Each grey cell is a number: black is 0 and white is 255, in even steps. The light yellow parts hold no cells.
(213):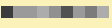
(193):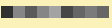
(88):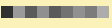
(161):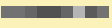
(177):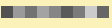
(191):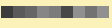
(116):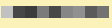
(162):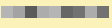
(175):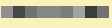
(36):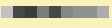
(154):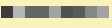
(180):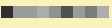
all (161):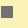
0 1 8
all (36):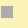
8
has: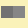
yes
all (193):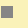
1 3

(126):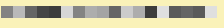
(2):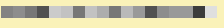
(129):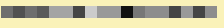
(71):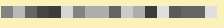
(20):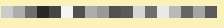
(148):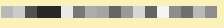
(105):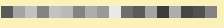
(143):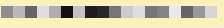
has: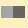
yes
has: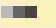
yes

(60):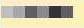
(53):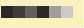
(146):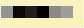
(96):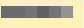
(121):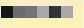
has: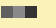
yes
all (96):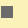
0 1
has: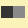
no
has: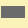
yes
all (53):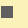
2
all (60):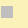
0
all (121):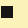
0

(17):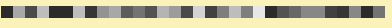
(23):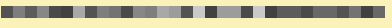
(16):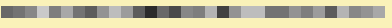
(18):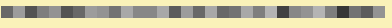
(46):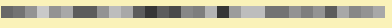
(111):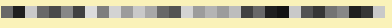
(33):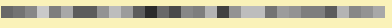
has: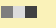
no
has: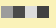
no
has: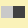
yes
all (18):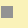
4 8 25 31
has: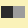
no
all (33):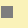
4 16 25 26
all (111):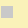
2 11 24 31

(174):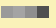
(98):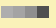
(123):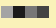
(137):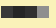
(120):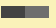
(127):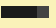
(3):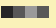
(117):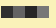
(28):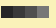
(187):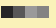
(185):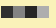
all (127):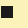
0 1 2
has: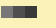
no
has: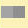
yes

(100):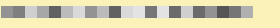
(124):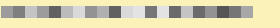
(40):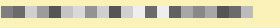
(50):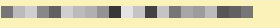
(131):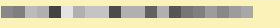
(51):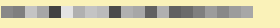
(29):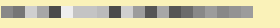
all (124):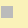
5
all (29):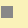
0 16 18

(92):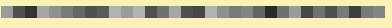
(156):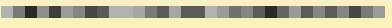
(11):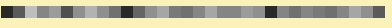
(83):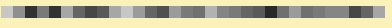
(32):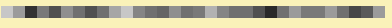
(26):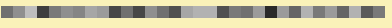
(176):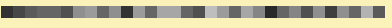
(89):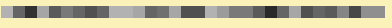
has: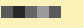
yes
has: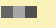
yes
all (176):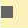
3 4 8 12 15 19 23 29

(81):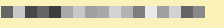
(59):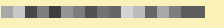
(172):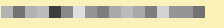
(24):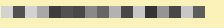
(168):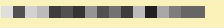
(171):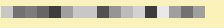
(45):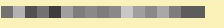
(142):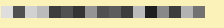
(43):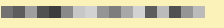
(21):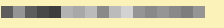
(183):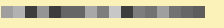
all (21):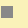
8 12 14
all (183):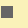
5 6 15
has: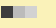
no
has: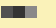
no
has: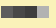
yes

